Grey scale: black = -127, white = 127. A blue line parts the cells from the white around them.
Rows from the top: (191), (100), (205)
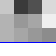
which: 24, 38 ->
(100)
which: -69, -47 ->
(191)
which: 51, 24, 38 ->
(100)
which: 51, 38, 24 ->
(205)
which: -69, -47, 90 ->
(191)
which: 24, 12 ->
(205)

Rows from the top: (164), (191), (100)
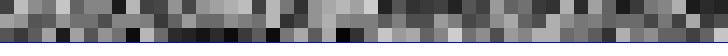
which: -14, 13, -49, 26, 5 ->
(100)
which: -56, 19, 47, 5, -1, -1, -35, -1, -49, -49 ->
(191)

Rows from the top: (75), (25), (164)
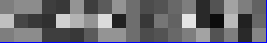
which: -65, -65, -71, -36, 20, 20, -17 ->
(164)
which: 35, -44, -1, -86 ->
(164)

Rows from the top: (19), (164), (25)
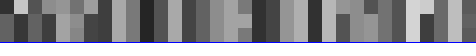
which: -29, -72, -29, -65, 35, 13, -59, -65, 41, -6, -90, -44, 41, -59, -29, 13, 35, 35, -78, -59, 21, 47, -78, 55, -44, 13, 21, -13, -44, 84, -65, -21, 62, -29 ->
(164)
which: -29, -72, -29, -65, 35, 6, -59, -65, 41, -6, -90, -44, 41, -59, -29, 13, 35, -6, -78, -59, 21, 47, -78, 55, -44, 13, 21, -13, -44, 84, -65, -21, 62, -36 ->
(25)
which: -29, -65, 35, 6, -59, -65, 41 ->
(25)

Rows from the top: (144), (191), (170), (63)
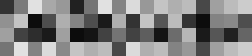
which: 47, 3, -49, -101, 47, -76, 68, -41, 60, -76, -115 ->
(191)
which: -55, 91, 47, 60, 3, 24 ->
(63)
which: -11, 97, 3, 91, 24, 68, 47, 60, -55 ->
(144)
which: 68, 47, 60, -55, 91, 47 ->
(63)
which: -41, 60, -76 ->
(191)

